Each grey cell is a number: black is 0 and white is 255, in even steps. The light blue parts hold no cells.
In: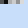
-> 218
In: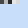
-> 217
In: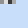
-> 170
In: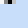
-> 194
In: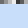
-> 177
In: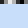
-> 122
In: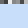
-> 189
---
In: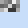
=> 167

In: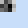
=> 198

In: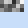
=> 60

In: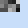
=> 18

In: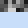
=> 138

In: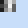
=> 96

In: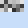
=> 184

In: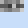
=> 203

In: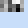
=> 137

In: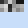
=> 163
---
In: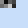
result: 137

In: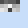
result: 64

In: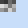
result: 123

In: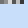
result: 85

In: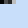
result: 79

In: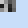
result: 186

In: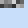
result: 47

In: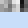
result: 211
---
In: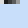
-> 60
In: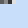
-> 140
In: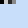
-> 204
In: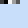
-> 246
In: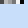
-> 118
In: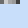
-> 167
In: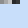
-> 196
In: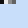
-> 234
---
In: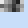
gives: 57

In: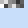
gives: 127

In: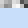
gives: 209

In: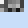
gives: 154

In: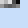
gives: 224

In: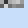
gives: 186

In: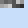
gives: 84

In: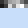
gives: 188
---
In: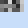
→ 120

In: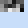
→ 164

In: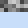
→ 161

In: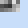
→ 111

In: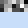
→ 35

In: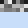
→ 151

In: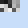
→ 76

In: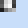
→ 26
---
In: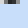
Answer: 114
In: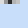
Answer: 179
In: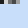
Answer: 116
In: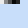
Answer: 77
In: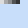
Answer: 139
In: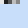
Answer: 135
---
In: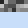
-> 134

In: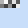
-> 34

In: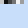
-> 242

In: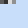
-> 220

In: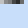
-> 44

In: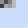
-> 156
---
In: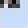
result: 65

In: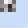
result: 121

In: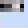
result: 102

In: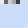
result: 60

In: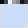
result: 58

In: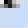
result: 176

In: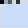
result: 49

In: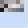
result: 105

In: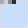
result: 45

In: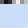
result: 192
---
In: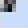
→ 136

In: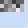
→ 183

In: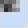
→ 190

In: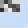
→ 99

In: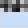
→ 86

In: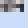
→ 45

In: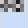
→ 116
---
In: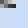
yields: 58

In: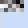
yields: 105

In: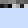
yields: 9

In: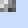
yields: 134

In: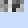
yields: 204

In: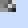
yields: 205

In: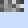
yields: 129
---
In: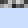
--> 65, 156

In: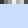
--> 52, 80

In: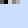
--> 89, 174

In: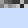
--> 155, 210

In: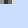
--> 144, 217

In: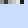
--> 145, 30

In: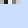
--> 178, 206

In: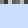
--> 126, 67

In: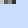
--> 195, 54

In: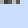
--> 171, 90
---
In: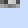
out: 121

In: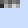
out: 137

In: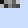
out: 130

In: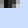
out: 42

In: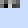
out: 201

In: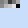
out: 197

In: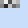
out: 195

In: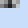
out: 31
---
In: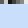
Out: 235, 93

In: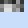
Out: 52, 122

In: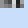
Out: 160, 146

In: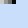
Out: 9, 203

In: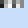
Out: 137, 27

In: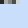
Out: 212, 40

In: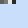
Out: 42, 95

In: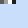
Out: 31, 93
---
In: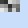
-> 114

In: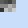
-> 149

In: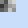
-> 171

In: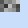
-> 68

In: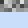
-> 115

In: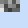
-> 71

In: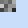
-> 147

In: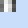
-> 89

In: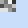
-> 198

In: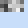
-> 186
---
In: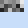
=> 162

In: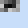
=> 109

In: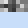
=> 222

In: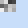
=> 223

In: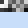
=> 245

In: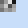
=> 158
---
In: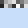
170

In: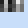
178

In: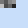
87

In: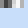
65

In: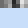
139

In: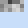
169

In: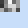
144

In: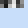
39

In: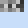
205
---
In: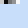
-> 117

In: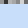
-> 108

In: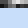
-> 32

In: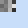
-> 61

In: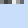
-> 94

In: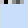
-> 85

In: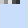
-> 80

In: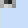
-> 70
